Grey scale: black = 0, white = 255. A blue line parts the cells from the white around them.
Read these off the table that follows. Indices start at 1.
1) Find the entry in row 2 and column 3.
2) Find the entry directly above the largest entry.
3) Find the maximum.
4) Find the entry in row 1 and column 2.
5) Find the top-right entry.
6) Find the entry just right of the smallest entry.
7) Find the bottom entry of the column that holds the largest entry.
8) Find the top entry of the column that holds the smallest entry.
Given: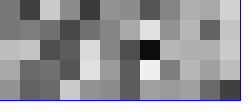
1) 113
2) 13
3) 239
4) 64
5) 209
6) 183
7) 160
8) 85

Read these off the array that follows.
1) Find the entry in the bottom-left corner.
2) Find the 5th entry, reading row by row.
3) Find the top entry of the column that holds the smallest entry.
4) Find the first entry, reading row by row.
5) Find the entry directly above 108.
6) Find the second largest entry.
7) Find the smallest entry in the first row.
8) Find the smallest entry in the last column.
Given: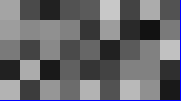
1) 179
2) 90
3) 172
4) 164
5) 96
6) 193
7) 33
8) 25

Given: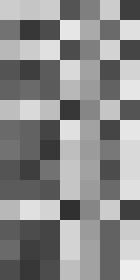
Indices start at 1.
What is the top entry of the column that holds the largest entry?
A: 62
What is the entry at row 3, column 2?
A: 204
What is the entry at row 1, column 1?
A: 204
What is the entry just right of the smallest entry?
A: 134
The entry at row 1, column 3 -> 204
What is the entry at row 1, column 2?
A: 197
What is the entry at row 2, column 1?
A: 114
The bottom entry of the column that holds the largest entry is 238
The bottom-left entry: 76
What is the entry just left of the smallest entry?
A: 211
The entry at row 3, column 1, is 184
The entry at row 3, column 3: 224
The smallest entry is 48
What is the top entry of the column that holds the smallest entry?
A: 84
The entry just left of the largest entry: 98

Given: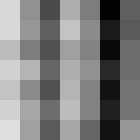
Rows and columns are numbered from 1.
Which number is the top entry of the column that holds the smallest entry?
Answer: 2
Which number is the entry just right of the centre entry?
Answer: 145
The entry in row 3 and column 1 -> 188
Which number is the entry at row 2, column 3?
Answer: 95
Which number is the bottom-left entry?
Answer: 222
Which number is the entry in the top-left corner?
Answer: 216
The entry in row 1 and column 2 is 145
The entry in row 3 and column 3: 81
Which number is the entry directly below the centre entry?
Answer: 180
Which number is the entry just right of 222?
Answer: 159
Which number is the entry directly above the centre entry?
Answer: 159
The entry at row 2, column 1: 216
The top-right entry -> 95
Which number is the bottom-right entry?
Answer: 151
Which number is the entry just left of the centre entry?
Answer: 101

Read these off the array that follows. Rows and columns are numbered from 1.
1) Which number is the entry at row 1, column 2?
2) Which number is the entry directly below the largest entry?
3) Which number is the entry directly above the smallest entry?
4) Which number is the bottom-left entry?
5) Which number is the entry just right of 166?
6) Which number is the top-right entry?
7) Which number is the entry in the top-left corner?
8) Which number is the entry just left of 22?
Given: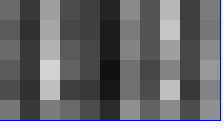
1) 56
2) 191
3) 28
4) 118
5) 70
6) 124
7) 105
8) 56

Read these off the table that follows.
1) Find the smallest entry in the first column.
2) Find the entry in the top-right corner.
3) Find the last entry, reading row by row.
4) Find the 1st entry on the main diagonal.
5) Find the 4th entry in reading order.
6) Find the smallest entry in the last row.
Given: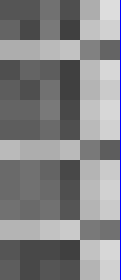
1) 79
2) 221
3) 209
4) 85
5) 79
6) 72

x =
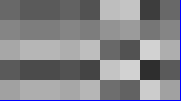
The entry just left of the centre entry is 174
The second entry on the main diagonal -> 125
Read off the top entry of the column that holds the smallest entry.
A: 61
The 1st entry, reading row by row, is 104
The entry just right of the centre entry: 104
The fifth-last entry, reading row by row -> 182
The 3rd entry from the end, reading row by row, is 98
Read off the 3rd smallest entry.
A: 68
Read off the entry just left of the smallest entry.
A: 210
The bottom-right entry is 161
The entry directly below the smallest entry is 204
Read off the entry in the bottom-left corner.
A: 161
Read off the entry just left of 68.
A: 82
